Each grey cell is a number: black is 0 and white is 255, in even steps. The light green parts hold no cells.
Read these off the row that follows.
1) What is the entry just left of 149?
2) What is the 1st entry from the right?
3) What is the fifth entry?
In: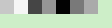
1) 69
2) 170
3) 2

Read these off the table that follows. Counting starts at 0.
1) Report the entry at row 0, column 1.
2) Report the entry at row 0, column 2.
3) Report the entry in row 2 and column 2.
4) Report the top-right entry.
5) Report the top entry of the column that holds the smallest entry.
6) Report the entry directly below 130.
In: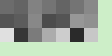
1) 100
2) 130
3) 123
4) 136
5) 116
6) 136

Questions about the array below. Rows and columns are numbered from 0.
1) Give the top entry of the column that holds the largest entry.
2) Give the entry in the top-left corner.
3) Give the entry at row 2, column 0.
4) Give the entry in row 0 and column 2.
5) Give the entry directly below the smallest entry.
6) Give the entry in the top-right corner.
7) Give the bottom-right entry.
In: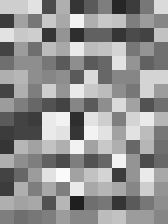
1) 175
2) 206
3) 226
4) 226
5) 134
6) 218
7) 134

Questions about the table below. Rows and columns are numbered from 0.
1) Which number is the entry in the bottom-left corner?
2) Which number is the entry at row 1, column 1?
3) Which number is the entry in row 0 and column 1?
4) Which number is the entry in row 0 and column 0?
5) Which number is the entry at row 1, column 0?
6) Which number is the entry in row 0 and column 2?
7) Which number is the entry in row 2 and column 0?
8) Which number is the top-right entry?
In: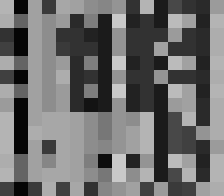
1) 64
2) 100
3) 5
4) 180
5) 173
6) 161
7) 50
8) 155
